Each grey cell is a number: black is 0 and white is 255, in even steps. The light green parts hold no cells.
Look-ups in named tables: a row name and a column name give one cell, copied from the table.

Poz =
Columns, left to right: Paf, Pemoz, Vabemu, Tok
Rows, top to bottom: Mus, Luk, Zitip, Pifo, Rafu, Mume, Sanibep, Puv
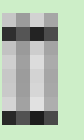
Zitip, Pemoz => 154
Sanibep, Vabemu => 225
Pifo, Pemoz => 160
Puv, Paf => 40
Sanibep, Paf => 212
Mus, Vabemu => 210
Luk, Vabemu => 35
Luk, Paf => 47
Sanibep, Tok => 174
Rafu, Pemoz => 156
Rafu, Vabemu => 211
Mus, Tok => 166
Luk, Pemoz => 85
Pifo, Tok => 171
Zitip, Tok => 164
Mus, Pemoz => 156
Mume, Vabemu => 214
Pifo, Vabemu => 220
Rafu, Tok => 166
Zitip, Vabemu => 205

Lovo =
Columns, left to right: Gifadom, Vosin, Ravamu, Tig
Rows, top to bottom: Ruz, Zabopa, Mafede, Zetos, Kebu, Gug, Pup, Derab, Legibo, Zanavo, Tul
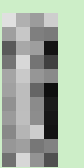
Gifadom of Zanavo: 151
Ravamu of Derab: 141
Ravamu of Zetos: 116
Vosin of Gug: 189
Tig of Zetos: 64
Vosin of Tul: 215

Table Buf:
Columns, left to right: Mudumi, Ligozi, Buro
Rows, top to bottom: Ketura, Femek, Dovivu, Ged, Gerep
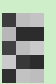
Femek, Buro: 44
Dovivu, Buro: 202
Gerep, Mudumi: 47
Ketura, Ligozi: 189
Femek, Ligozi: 44
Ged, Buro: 44
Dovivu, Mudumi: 65
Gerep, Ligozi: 194
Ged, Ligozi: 56
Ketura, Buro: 195
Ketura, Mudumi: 60
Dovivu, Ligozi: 189
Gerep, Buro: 189
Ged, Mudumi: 202
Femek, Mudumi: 183
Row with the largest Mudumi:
Ged

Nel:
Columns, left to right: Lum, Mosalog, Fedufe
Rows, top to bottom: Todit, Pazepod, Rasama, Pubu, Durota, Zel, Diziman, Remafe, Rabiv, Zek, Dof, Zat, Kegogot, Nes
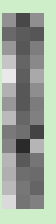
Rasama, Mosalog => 87
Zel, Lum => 177
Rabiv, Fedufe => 67
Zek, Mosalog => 42
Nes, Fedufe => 128
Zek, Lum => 132
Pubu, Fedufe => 137
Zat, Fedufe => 107
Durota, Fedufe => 169
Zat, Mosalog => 110
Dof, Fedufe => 117
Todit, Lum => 145
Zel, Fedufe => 142
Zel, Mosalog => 87
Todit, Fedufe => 143
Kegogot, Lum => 185
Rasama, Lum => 151
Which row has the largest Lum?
Durota

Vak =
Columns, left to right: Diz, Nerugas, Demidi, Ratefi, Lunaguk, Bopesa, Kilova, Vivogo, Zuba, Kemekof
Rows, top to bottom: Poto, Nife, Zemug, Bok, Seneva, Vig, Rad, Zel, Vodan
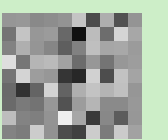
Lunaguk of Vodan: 76
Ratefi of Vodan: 146
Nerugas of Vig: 50
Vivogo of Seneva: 77
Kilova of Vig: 195
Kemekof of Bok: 157
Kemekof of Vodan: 162
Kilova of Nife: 188
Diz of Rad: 106
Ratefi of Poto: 141
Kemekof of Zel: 151

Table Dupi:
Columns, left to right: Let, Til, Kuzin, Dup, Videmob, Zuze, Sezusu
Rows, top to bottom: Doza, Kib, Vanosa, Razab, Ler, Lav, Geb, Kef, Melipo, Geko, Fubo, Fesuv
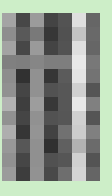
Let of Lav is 145
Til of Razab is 126
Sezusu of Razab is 120
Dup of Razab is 126
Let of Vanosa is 163
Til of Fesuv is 61
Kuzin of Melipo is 148
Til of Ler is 49
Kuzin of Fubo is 144
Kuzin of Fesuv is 146
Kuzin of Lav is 145
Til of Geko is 87
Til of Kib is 89
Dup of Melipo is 66
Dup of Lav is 82
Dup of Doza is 68
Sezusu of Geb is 128

